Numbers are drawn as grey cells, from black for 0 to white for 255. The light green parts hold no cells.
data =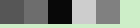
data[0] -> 86
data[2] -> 8
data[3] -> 205
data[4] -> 128

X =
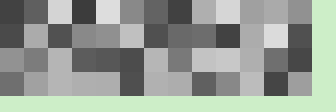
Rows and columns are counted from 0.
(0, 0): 66
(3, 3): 175
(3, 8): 96
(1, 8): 109
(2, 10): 175
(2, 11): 111
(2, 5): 76
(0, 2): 212
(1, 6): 80
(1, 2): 81
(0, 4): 221
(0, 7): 65
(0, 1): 95
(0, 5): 137
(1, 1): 171

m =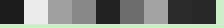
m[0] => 28
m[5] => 109
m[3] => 136
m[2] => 160

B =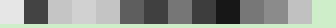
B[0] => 230
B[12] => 192
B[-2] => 138
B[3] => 209

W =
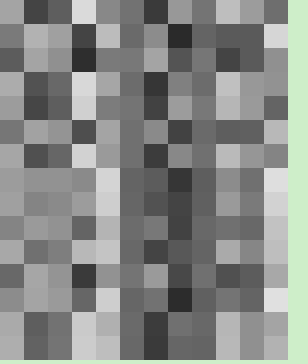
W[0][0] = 163
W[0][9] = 190
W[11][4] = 145
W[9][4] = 179
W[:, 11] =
[111, 214, 144, 145, 101, 184, 132, 222, 209, 193, 190, 167, 224, 163, 178]
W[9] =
[131, 154, 145, 101, 179, 109, 121, 66, 104, 112, 105, 193]
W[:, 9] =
[190, 90, 69, 191, 182, 94, 185, 140, 153, 112, 170, 80, 116, 182, 184]
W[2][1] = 164
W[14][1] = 99
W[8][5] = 102
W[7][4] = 212
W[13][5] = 107
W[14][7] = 102
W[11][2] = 148
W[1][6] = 139
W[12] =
[140, 164, 154, 102, 205, 103, 115, 44, 97, 116, 100, 224]
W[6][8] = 112
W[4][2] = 95
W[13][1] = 95
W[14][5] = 104
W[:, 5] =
[115, 107, 121, 109, 117, 112, 112, 101, 102, 109, 104, 116, 103, 107, 104]
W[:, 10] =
[156, 90, 91, 151, 154, 97, 150, 113, 122, 105, 134, 93, 100, 143, 143]
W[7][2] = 145
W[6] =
[165, 81, 103, 210, 153, 112, 60, 135, 112, 185, 150, 132]
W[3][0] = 171
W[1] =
[122, 177, 159, 69, 188, 107, 139, 42, 100, 90, 90, 214]
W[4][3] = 208
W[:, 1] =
[69, 177, 164, 82, 70, 162, 81, 145, 132, 154, 113, 166, 164, 95, 99]
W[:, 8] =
[117, 100, 119, 109, 120, 107, 112, 94, 96, 104, 100, 112, 97, 105, 101]
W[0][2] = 95
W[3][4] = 165
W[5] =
[118, 162, 147, 78, 164, 112, 138, 66, 107, 94, 97, 184]
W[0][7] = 152

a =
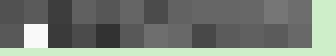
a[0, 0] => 81
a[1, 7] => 104
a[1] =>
[88, 249, 58, 75, 50, 88, 110, 104, 72, 91, 96, 91, 104]
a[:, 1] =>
[90, 249]
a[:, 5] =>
[101, 88]

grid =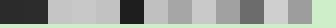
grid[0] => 43
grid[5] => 30
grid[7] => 166
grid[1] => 44

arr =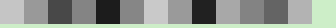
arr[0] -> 197
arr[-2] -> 100
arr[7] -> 154
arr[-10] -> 132

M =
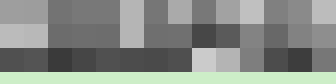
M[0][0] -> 158
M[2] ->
[80, 84, 58, 70, 80, 76, 74, 79, 203, 180, 126, 76, 61, 119]
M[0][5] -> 181
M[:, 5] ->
[181, 181, 76]
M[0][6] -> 118
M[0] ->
[158, 157, 115, 120, 120, 181, 118, 170, 120, 162, 192, 128, 138, 188]
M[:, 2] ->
[115, 108, 58]
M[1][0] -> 187
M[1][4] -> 109

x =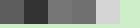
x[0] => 93
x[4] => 213

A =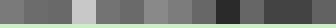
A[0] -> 122
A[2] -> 105
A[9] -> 42
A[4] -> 115
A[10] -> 102
